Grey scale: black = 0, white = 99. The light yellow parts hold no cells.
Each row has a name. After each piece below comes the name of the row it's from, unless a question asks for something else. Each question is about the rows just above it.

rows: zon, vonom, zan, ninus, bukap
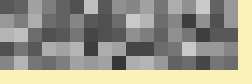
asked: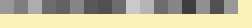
vonom
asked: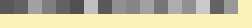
zon
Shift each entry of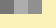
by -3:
[43 64 53]
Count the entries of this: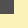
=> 1
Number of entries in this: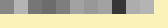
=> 11

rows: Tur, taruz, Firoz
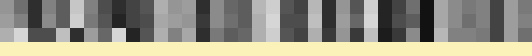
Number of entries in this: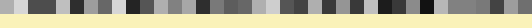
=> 38
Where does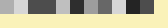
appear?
taruz

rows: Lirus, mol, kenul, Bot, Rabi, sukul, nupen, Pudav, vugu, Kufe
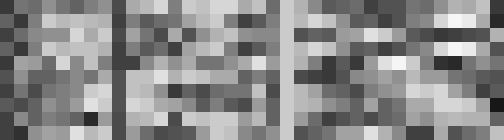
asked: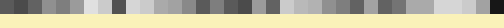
Pudav
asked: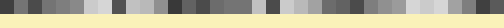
nupen
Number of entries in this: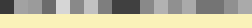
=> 18

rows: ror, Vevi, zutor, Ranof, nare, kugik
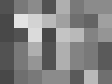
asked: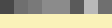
kugik
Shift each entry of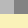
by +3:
[75 54]
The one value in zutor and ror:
[32]
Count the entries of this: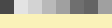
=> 8

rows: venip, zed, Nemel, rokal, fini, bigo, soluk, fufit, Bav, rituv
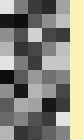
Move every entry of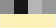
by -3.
[52  6 67 56]
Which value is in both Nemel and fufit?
[23]
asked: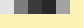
venip
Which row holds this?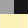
fufit
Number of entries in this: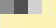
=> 3

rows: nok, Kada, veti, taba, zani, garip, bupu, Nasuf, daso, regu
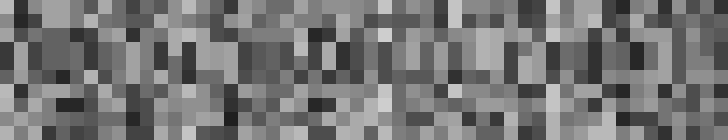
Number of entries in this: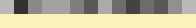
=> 14
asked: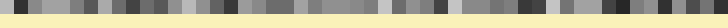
bupu
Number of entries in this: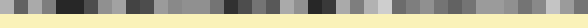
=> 42
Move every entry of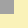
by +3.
[66]
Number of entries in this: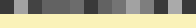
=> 14
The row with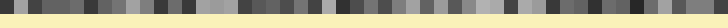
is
zani
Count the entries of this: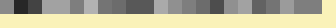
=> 23

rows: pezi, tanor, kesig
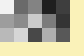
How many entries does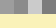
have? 4
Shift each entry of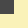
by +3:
[31]

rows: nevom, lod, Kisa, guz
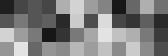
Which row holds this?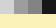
nevom
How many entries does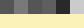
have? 6

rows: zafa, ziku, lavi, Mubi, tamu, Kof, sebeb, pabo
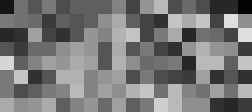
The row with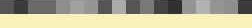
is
Mubi
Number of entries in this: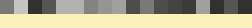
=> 18
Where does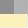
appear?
sebeb
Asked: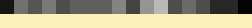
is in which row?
zafa

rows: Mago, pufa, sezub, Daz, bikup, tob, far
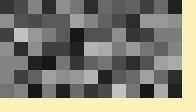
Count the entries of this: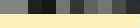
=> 10
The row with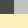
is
far
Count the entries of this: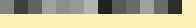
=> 13

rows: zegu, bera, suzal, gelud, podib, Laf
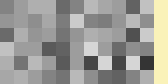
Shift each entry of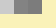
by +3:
[82 54 51]
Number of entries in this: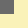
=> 1
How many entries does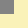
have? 1
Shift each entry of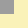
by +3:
[64]
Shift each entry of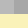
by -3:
[69 62]
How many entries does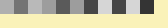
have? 11
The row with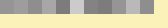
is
bera

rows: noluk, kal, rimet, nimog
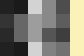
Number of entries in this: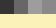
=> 4
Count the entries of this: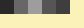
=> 5
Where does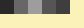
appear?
rimet

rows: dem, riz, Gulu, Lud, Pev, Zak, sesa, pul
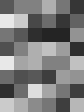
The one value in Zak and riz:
[42]
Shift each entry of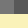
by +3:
[49 37]
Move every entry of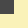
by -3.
[25]
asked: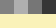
dem
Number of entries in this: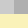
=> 2
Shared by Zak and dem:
[34]

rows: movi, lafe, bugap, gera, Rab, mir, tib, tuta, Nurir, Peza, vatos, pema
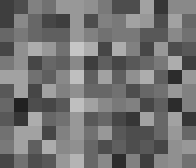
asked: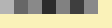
pema
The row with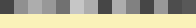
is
gera
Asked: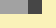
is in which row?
Peza
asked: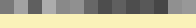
vatos

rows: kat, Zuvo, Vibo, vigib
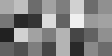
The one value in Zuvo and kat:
[63]
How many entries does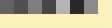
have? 7
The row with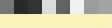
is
Zuvo
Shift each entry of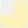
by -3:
[90]

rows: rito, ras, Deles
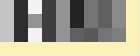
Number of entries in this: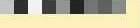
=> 9
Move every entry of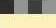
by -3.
[15 54 21 54]
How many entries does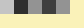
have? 5
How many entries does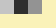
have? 3

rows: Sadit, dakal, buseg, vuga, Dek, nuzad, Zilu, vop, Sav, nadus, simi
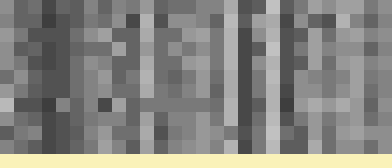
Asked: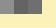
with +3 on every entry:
[58 42 46]
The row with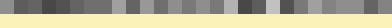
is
vuga
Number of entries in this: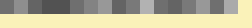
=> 17
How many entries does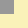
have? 1
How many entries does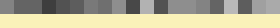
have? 20
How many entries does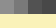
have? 4
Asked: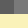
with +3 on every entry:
[39 50]

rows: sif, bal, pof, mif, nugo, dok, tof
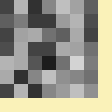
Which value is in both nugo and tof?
[70]
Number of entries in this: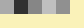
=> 5
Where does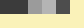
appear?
bal
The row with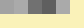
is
pof
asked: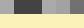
mif
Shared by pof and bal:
[37]

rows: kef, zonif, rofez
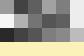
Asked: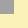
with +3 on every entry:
[66]
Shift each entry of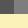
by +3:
[36 52]
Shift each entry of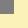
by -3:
[46]
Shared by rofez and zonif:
[33]
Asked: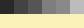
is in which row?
rofez
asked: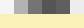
zonif

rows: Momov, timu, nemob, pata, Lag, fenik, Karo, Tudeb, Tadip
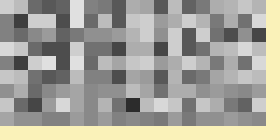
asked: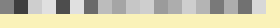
Lag
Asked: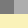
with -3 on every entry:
[44 64]
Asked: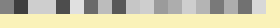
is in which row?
timu

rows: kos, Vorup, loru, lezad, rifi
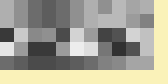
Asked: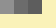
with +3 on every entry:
[59 45 39]
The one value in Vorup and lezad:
[60]
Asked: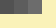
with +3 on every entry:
[35 39 45]
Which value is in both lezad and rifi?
[32]
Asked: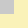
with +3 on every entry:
[81]
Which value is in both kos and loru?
[56]
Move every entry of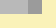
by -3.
[69 69 57]

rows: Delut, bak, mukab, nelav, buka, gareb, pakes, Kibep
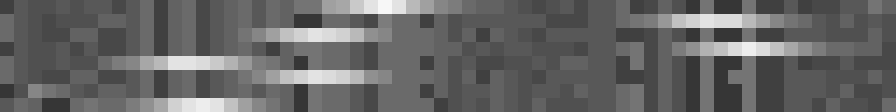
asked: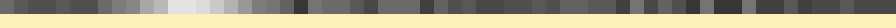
buka
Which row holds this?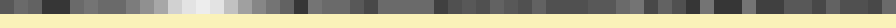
Kibep
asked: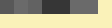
bak
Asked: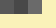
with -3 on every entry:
[31 25 38]

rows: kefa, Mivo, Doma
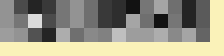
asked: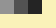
Doma
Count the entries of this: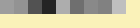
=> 9
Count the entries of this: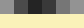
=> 6
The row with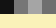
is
kefa
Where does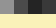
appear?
kefa

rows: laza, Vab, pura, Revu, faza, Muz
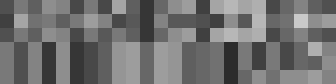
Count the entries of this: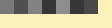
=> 7
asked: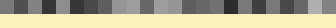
Revu

